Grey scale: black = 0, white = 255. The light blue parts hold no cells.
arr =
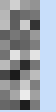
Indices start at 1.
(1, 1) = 173
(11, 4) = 122
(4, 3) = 104
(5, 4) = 125
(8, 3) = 137
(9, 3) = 201
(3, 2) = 94
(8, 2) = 27
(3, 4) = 51
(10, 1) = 119
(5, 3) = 100
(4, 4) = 153

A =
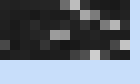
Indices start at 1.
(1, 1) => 35
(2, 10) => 124
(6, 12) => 32
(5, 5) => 52
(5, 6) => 32
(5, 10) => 33
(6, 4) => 28
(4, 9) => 31
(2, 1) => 33
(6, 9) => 79
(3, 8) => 33
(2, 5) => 31
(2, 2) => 30
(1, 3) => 35
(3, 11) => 123
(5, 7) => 22
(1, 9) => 49
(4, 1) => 30
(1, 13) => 32
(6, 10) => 206
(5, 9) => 32
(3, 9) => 53
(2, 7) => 28
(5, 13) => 196

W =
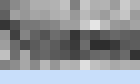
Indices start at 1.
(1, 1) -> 110
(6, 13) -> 106
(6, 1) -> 192
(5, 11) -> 45
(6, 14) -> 51
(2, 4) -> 165
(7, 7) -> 181
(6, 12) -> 87
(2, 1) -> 95
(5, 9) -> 108
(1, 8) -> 128
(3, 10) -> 229
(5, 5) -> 105
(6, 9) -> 86
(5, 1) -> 158
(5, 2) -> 107
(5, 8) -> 58
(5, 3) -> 75
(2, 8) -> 153
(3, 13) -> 149
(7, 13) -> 176
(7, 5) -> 182
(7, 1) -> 130
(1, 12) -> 157
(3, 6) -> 135
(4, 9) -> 92
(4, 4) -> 98
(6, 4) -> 96
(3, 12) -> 153
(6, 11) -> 108
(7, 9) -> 222

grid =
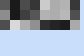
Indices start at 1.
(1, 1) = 89
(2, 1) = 141
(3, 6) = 36
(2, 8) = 79
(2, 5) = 178
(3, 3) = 174
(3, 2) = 217

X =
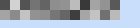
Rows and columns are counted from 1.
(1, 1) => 79
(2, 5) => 142
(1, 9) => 57
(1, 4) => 116
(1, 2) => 210
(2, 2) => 139

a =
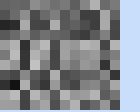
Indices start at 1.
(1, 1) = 99
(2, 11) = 167
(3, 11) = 170
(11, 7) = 140
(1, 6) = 112
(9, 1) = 48
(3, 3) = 170
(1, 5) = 127
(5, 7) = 159
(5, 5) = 184
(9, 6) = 153
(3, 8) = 96
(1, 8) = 94
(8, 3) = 136
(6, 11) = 103
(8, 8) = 85
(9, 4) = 78
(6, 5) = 154
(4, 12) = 70
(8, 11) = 133
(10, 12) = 117
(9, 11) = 102
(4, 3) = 132
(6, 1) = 121
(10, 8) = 150
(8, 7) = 77
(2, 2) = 107
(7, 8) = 120
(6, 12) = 126
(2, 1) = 82
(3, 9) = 77
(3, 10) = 62
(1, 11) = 107
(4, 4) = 93
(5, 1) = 155
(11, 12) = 74

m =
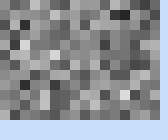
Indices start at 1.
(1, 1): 143
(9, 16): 117
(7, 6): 112
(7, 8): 181
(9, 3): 47
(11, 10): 189
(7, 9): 133
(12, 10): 131
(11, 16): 104
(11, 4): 143
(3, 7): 93
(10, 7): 97
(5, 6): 110
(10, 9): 176
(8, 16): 138
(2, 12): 55
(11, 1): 146
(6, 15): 107
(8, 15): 185
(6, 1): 86
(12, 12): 123
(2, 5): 129
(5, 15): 170
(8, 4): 81
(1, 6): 104
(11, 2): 131
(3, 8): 163
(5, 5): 121
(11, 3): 92
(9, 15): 124
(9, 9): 102
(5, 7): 146
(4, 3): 137
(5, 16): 178
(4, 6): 104
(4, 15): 100
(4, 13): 118
